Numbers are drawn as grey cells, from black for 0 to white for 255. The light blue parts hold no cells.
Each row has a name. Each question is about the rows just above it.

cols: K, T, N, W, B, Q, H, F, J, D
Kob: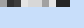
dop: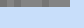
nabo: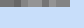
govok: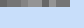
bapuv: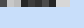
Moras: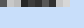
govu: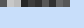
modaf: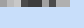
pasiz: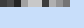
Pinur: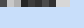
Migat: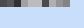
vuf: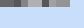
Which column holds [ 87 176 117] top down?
D
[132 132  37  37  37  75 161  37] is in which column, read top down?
W
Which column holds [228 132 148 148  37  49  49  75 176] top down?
F
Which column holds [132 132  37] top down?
W

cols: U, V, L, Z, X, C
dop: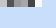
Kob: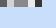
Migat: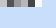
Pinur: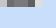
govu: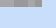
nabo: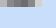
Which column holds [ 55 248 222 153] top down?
C
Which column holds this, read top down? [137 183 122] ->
Z
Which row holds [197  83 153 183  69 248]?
Migat
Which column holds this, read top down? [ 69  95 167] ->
X
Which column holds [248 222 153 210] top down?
C
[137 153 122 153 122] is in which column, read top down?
L
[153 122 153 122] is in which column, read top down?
L

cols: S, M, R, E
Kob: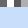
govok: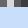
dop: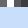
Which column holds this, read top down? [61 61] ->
E
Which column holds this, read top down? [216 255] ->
M
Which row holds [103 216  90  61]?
govok
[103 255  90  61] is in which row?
dop

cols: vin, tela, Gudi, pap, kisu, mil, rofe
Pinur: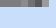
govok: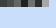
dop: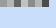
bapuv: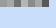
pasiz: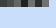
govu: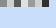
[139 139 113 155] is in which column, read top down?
kisu
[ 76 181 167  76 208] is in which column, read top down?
tela
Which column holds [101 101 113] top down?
Gudi
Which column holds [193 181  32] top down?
pap
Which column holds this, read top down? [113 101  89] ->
Gudi
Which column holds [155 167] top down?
rofe

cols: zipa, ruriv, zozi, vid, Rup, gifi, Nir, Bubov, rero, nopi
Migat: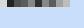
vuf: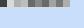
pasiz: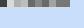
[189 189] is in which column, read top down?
vid
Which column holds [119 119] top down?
rero
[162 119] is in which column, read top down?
rero
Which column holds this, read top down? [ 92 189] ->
vid
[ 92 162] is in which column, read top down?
Bubov
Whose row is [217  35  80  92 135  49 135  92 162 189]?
Migat

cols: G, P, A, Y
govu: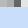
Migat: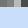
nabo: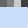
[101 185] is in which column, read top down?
A
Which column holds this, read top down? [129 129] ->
P

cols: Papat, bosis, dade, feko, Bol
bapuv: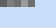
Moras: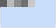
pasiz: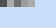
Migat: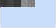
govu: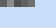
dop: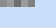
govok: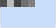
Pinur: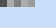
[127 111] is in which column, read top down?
Bol
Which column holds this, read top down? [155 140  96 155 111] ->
feko
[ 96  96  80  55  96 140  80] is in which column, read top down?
Papat
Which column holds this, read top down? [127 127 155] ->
Bol

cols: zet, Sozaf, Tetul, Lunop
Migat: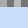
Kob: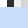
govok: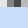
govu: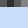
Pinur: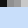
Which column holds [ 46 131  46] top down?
Sozaf
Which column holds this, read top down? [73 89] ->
Tetul

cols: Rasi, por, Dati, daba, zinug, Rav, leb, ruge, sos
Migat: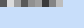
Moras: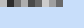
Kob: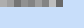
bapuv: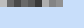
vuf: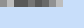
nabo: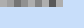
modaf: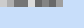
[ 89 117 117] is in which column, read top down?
Dati
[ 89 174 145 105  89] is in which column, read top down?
daba

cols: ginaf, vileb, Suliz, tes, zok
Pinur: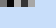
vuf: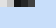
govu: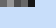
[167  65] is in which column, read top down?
zok
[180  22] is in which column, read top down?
Suliz
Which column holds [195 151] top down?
vileb

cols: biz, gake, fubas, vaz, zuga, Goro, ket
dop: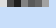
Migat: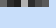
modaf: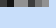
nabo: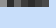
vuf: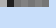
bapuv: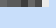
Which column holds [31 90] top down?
gake
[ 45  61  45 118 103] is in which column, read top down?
zuga

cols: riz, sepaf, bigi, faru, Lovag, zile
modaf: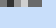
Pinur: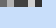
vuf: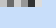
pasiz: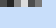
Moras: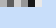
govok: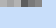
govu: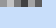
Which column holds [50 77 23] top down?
Lovag
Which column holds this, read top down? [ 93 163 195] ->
sepaf
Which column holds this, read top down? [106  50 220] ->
zile
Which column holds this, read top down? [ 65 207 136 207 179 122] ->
bigi
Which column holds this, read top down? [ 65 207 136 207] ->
bigi
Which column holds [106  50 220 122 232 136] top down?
zile

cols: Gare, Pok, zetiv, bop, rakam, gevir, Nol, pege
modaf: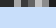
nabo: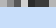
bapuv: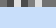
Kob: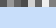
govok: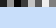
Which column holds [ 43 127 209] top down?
rakam
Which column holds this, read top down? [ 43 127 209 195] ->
rakam
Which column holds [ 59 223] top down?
gevir
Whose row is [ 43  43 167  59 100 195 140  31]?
modaf

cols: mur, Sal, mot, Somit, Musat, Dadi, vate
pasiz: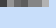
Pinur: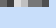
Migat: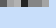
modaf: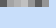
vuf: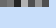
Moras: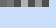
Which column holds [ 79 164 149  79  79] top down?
vate
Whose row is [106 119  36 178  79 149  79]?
vuf
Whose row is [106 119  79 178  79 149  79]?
Moras
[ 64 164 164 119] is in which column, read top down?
Sal
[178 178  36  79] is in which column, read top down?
mot

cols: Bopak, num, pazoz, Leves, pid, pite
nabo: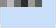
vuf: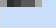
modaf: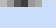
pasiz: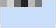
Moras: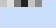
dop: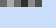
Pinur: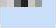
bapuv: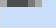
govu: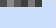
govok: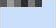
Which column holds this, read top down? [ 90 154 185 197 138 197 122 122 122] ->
pid
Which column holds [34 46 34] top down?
Leves
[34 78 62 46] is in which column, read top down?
Leves
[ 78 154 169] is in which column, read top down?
pite
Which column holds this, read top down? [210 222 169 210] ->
num

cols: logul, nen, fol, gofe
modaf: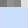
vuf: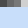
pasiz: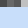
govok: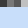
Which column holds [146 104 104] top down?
nen
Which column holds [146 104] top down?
nen
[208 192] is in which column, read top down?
gofe
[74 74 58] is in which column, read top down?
logul
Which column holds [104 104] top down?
nen

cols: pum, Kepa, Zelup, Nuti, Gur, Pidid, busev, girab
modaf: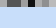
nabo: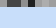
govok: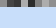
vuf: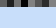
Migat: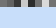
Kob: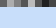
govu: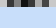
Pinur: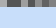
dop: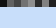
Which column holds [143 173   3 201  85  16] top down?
Nuti
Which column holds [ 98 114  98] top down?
pum
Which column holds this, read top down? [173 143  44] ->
Pidid
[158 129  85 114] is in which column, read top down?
Pidid

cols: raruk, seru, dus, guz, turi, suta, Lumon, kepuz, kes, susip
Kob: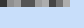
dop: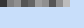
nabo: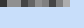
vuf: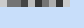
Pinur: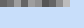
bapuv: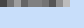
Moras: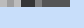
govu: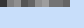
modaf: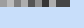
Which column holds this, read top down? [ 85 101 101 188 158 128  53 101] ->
turi
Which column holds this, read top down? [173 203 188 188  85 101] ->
susip
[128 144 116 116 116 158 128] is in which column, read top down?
seru
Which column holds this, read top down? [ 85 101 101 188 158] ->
turi
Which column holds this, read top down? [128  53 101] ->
turi

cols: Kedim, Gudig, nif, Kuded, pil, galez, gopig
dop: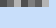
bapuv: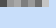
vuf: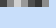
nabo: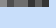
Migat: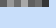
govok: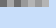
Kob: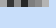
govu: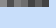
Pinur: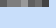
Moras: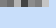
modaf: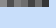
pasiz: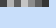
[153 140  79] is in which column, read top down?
Gudig
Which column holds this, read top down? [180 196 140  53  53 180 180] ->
gopig
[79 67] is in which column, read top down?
Kedim
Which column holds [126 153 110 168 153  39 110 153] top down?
Kuded
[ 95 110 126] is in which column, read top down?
galez
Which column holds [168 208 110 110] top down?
nif

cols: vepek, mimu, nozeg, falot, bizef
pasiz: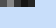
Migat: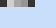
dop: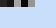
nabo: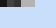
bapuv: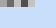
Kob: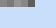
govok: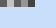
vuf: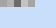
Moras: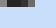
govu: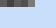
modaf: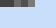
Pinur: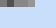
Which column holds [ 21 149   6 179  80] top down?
falot
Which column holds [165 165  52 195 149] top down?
nozeg
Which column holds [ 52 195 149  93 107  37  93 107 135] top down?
nozeg
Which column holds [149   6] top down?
falot
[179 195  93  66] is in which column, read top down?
bizef
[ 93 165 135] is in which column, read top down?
vepek
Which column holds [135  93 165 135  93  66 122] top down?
vepek

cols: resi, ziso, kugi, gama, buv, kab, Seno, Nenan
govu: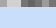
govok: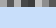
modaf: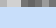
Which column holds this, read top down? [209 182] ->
kugi
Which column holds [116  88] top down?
Nenan
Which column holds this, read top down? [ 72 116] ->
gama

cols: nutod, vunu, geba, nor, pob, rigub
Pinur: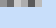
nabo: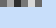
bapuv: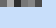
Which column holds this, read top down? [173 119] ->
nor
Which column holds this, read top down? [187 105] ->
rigub
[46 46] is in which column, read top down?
geba
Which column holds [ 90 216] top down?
pob
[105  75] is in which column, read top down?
rigub
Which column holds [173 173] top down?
vunu

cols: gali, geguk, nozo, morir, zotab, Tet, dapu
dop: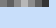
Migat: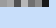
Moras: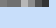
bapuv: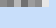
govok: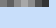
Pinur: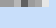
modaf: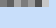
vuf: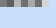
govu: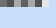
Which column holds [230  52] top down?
dapu
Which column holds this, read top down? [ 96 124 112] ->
morir

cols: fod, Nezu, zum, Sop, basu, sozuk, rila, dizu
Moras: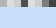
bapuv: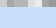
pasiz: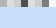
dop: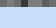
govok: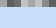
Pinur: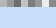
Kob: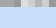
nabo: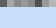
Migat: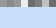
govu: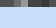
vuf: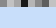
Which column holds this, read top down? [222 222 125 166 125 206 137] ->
basu
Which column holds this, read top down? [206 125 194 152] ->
sozuk
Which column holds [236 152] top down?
Sop

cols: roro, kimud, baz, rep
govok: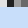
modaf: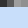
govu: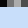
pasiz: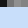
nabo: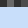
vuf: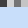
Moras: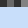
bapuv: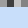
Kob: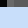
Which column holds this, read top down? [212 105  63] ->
kimud
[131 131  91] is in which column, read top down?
rep
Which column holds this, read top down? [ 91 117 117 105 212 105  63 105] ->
kimud

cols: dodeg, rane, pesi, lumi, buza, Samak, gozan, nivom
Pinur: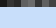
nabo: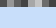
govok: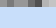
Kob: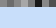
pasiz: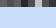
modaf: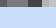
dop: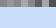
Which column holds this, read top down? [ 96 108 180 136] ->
gozan
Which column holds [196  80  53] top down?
nivom

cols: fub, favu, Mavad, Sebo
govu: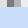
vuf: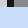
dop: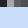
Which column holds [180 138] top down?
Mavad
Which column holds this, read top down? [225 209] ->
fub
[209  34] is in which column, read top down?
fub
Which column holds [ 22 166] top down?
favu
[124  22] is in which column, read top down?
favu

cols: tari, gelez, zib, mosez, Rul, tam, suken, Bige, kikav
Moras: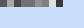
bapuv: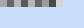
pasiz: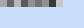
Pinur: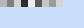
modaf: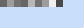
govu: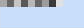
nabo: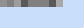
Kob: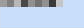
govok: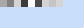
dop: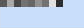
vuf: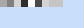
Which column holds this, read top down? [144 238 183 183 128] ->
Rul
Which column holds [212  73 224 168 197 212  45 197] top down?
kikav
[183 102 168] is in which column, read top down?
tari

